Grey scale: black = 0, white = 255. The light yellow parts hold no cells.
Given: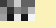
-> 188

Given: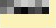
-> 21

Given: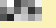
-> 125

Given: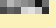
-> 45

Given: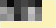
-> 114

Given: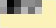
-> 197
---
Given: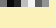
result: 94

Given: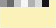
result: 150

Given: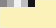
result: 175

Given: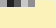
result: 143

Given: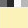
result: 184

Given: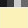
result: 106

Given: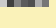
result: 92

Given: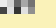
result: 100

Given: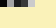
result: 57
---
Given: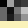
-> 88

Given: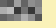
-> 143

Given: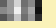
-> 153

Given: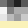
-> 157

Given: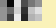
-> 178

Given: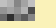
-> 92

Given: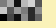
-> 42

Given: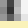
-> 164

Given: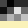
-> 138

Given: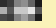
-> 113
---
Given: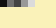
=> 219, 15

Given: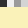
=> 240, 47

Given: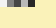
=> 243, 39

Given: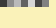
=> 214, 57

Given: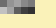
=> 193, 50

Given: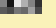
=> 231, 22

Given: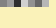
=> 208, 47

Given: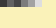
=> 222, 57
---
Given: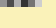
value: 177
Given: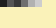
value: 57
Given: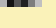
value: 85
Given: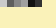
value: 135
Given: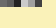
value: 35
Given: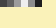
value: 156
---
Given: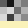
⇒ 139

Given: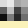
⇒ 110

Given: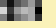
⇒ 45

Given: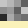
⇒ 110

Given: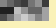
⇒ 162

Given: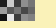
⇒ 129

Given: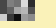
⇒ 139
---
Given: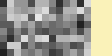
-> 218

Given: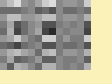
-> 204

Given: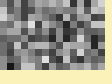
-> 210

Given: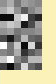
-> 134

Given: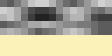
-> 196
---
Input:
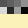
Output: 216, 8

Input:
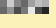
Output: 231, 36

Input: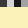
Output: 213, 25

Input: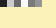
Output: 250, 32

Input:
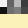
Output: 241, 17

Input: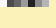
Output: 248, 34

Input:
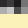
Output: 198, 28

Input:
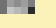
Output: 198, 44

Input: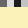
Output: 224, 29
